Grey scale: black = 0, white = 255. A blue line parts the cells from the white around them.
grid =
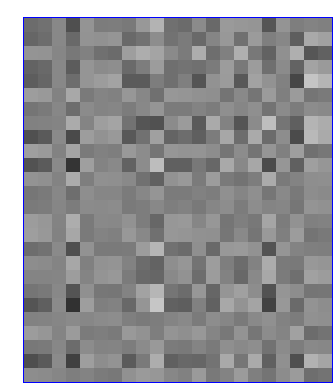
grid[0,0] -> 108
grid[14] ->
[156, 151, 131, 173, 122, 137, 136, 146, 125, 103, 151, 153, 134, 151, 117, 127, 120, 165, 124, 146, 128, 130]
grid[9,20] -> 112
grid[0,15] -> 151
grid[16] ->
[109, 114, 138, 79, 146, 122, 122, 123, 156, 181, 113, 107, 143, 105, 152, 154, 146, 83, 149, 131, 127, 126]
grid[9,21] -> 119
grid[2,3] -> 120
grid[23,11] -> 121
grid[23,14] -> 143
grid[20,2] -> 139
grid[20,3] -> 49
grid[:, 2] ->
[136, 136, 134, 136, 136, 130, 135, 132, 138, 130, 138, 131, 135, 134, 131, 130, 138, 132, 133, 136, 139, 134, 132, 135, 139, 134]
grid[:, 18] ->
[148, 135, 144, 139, 129, 127, 139, 117, 141, 128, 150, 122, 137, 134, 124, 127, 149, 122, 123, 149, 152, 130, 132, 139, 144, 140]
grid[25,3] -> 126
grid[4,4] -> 149
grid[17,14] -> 126
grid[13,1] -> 124
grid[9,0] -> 159
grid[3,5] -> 139
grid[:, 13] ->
[105, 133, 110, 123, 146, 143, 124, 170, 124, 141, 103, 156, 125, 134, 151, 144, 105, 157, 156, 102, 97, 141, 133, 122, 115, 121]
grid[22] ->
[156, 150, 132, 155, 123, 126, 122, 153, 146, 126, 148, 143, 152, 133, 120, 147, 118, 140, 132, 161, 108, 115]
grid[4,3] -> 109
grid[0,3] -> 79
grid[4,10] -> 111
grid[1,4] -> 147
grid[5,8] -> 135
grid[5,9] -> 112
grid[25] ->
[141, 139, 134, 126, 131, 123, 120, 145, 154, 151, 135, 129, 154, 121, 131, 155, 127, 116, 140, 155, 110, 115]
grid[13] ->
[122, 124, 134, 124, 139, 138, 140, 122, 125, 136, 126, 130, 121, 134, 141, 124, 141, 132, 134, 118, 148, 145]
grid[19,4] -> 144
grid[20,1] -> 95
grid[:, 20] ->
[131, 169, 86, 163, 196, 117, 140, 180, 185, 112, 159, 142, 141, 148, 128, 116, 127, 152, 161, 117, 147, 145, 108, 137, 178, 110]
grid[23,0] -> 120
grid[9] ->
[159, 154, 130, 164, 122, 129, 126, 153, 140, 117, 150, 147, 148, 141, 117, 140, 116, 149, 128, 158, 112, 119]

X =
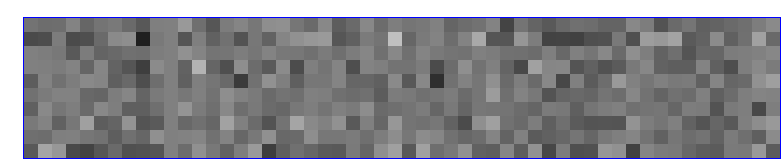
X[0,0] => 115
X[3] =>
[128, 127, 124, 131, 101, 134, 99, 85, 62, 139, 128, 98, 179, 101, 79, 142, 108, 90, 139, 76, 127, 116, 132, 78, 131, 127, 115, 115, 124, 75, 108, 143, 114, 128, 100, 73, 161, 134, 135, 84, 97, 82, 91, 121, 135, 98, 94, 94, 131, 96, 78, 126, 137, 123]
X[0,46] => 106
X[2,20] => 112
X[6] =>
[96, 137, 118, 126, 106, 136, 126, 95, 95, 111, 128, 148, 123, 111, 136, 110, 121, 107, 103, 120, 126, 116, 128, 122, 141, 106, 111, 116, 124, 102, 121, 101, 119, 117, 116, 108, 101, 123, 120, 95, 117, 124, 128, 112, 116, 118, 102, 125, 123, 83, 122, 126, 73, 126]
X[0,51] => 111
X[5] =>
[113, 123, 130, 130, 104, 101, 125, 134, 100, 122, 128, 119, 128, 114, 142, 129, 122, 106, 115, 111, 128, 126, 112, 108, 112, 92, 124, 121, 112, 117, 124, 107, 118, 156, 111, 131, 120, 83, 101, 105, 101, 116, 109, 135, 114, 100, 113, 108, 128, 96, 108, 126, 132, 130]
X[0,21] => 136
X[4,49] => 133
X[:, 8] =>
[88, 31, 110, 62, 78, 100, 95, 84, 102, 82]
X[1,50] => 96
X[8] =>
[111, 109, 127, 128, 118, 114, 94, 112, 102, 144, 128, 130, 133, 113, 131, 103, 120, 144, 104, 106, 142, 119, 119, 123, 111, 125, 141, 119, 140, 134, 113, 103, 109, 132, 99, 129, 91, 97, 103, 117, 102, 120, 127, 133, 115, 97, 118, 109, 115, 98, 123, 111, 95, 139]
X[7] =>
[121, 131, 97, 119, 160, 93, 100, 147, 84, 90, 128, 104, 112, 102, 162, 128, 107, 83, 115, 165, 137, 129, 145, 89, 128, 102, 151, 116, 113, 119, 98, 75, 143, 160, 113, 106, 125, 95, 111, 91, 84, 85, 84, 147, 125, 117, 128, 98, 84, 102, 89, 127, 141, 153]
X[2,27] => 112
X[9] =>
[89, 165, 151, 73, 67, 86, 106, 80, 82, 85, 128, 108, 144, 120, 98, 126, 154, 61, 95, 112, 102, 91, 89, 122, 101, 143, 160, 88, 161, 110, 120, 145, 97, 94, 134, 93, 146, 71, 124, 79, 81, 151, 145, 65, 133, 123, 121, 103, 93, 91, 122, 121, 153, 92]
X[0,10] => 128
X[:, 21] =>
[136, 154, 123, 116, 119, 126, 116, 129, 119, 91]
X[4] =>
[93, 130, 113, 125, 137, 133, 95, 105, 78, 110, 128, 96, 127, 117, 105, 59, 113, 145, 127, 95, 119, 119, 132, 102, 102, 96, 138, 88, 136, 47, 113, 130, 118, 144, 106, 126, 106, 136, 71, 128, 91, 109, 153, 129, 118, 128, 121, 123, 97, 133, 102, 106, 145, 159]
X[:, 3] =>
[131, 75, 89, 131, 125, 130, 126, 119, 128, 73]
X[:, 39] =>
[112, 65, 128, 84, 128, 105, 95, 91, 117, 79]
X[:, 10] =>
[128, 128, 128, 128, 128, 128, 128, 128, 128, 128]
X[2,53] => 135
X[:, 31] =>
[109, 131, 114, 143, 130, 107, 101, 75, 103, 145]
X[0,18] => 144

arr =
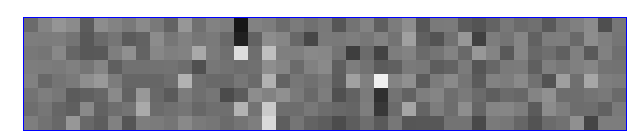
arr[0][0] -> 107
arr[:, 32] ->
[84, 64, 152, 85, 91, 107, 101, 73]
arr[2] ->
[120, 117, 136, 102, 88, 89, 126, 144, 99, 135, 127, 130, 169, 123, 111, 221, 110, 192, 127, 127, 137, 135, 116, 62, 107, 67, 125, 131, 106, 116, 131, 105, 152, 132, 89, 134, 104, 111, 96, 128, 89, 129, 111]
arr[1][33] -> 125
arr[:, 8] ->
[138, 98, 99, 113, 102, 152, 170, 125]
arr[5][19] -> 122
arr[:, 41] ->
[79, 127, 129, 115, 126, 121, 97, 125]
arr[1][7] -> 91
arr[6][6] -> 110
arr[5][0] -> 115
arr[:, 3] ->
[139, 116, 102, 128, 122, 91, 95, 151]
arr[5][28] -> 126
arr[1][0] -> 125
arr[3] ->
[125, 124, 122, 128, 117, 133, 95, 113, 113, 114, 115, 109, 80, 119, 114, 109, 112, 142, 133, 107, 129, 138, 95, 125, 114, 91, 96, 122, 120, 93, 99, 123, 85, 103, 122, 123, 95, 127, 119, 128, 134, 115, 114]
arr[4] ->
[129, 104, 116, 122, 142, 153, 124, 102, 102, 102, 110, 178, 111, 105, 105, 119, 106, 178, 99, 119, 112, 121, 93, 161, 128, 240, 131, 144, 92, 124, 138, 117, 91, 130, 125, 138, 113, 83, 159, 111, 167, 126, 123]
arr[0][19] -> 123
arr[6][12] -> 103
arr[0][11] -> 151
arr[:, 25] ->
[95, 131, 67, 91, 240, 48, 56, 90]
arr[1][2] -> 125
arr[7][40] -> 69
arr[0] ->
[107, 132, 149, 139, 92, 141, 131, 121, 138, 121, 99, 151, 112, 130, 125, 23, 130, 125, 108, 123, 112, 121, 86, 115, 131, 95, 124, 142, 87, 122, 123, 92, 84, 99, 120, 107, 112, 89, 117, 128, 140, 79, 119]
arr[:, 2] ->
[149, 125, 136, 122, 116, 119, 102, 104]
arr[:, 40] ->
[140, 141, 89, 134, 167, 116, 110, 69]
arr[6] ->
[110, 118, 102, 95, 137, 98, 110, 116, 170, 107, 112, 117, 103, 111, 111, 179, 115, 202, 110, 109, 120, 109, 104, 101, 126, 56, 107, 165, 100, 125, 109, 142, 101, 133, 134, 125, 91, 140, 126, 109, 110, 97, 122]
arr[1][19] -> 104
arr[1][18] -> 134

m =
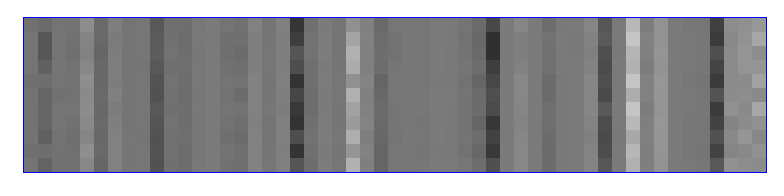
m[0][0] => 113
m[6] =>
[115, 102, 116, 116, 140, 104, 124, 116, 118, 88, 112, 110, 120, 123, 116, 114, 129, 118, 125, 56, 109, 123, 117, 161, 129, 107, 117, 118, 119, 122, 121, 115, 108, 75, 123, 133, 123, 111, 121, 122, 134, 89, 122, 197, 125, 148, 122, 120, 119, 59, 145, 138, 167]
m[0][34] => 123
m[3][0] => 116
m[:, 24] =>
[128, 129, 128, 128, 131, 128, 129, 131, 127, 130, 127]
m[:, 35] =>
[134, 127, 127, 129, 135, 135, 133, 131, 134, 135, 135]
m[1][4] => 132
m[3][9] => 88
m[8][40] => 128
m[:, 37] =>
[109, 114, 113, 113, 107, 107, 111, 111, 108, 107, 108]
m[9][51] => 137
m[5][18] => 127
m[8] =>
[115, 96, 115, 111, 133, 104, 129, 118, 117, 82, 113, 111, 119, 122, 111, 108, 130, 116, 128, 78, 114, 125, 118, 174, 127, 104, 116, 119, 118, 123, 121, 116, 109, 66, 122, 134, 122, 108, 121, 122, 128, 74, 121, 168, 128, 149, 122, 119, 118, 81, 137, 149, 135]
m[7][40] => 131
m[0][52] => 152
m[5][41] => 74
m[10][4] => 135
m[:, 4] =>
[141, 132, 130, 135, 142, 138, 140, 137, 133, 142, 135]
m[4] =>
[112, 110, 116, 115, 142, 103, 125, 117, 118, 83, 114, 109, 120, 123, 116, 114, 130, 117, 128, 51, 112, 124, 118, 144, 131, 101, 118, 118, 118, 121, 121, 114, 102, 71, 123, 135, 122, 107, 121, 122, 134, 79, 122, 197, 129, 150, 122, 119, 117, 59, 139, 140, 162]
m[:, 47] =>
[119, 120, 120, 120, 119, 120, 120, 119, 119, 119, 120]
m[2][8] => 118
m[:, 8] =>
[118, 118, 118, 117, 118, 118, 118, 118, 117, 118, 118]
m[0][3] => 115
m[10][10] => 112
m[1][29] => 122
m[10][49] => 88
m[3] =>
[116, 97, 117, 114, 135, 104, 126, 116, 117, 88, 111, 111, 120, 123, 113, 111, 127, 118, 126, 78, 111, 123, 117, 172, 128, 109, 117, 118, 118, 123, 121, 117, 109, 62, 122, 129, 122, 113, 122, 122, 130, 75, 122, 177, 125, 147, 122, 120, 119, 68, 139, 148, 149]
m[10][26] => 118
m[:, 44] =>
[125, 129, 128, 125, 129, 129, 125, 127, 128, 127, 127]
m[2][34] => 123
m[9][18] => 127
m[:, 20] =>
[112, 115, 114, 111, 112, 109, 109, 112, 114, 112, 109]

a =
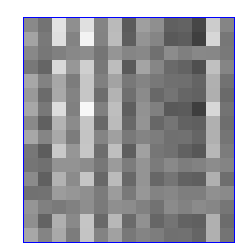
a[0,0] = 137
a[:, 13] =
[204, 215, 135, 192, 176, 175, 215, 176, 176, 183, 140, 176, 144, 134, 176, 176]
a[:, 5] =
[132, 131, 117, 120, 128, 109, 128, 104, 132, 109, 119, 104, 123, 122, 105, 131]
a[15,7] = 120
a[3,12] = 79
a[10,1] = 112
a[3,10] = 106
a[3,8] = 164
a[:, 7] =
[91, 94, 133, 90, 120, 111, 94, 104, 121, 94, 124, 104, 121, 140, 106, 120]
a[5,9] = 104
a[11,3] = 139
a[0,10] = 96
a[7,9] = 103
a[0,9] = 143
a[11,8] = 148
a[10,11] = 125
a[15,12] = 101
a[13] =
[149, 128, 122, 129, 142, 122, 143, 140, 129, 114, 139, 130, 139, 134, 118]
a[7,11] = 98
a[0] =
[137, 115, 226, 143, 224, 132, 186, 91, 159, 143, 96, 99, 70, 204, 133]
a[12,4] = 143
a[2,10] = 140
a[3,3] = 151
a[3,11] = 99
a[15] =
[167, 132, 169, 124, 196, 131, 161, 120, 132, 125, 112, 113, 101, 176, 116]
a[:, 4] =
[224, 243, 140, 207, 198, 198, 247, 197, 196, 198, 140, 197, 143, 142, 197, 196]
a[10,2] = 147
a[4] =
[167, 130, 167, 124, 198, 128, 163, 120, 132, 120, 112, 111, 100, 176, 114]
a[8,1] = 133
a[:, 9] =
[143, 133, 112, 134, 120, 104, 128, 103, 125, 118, 123, 103, 131, 114, 102, 125]
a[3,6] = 189
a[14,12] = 96

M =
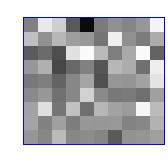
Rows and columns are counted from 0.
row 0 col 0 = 129
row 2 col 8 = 250
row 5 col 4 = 210
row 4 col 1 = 126
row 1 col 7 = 144
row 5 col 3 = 135
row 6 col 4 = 111
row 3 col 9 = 238
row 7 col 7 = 131
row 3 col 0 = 151
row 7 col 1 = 130
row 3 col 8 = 112
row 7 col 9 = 178
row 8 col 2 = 187
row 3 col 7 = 172
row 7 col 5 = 151
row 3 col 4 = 129
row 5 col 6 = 120
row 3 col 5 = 85
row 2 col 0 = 91
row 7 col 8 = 135
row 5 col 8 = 111
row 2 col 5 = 186
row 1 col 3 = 158
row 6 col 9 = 187
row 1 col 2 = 183
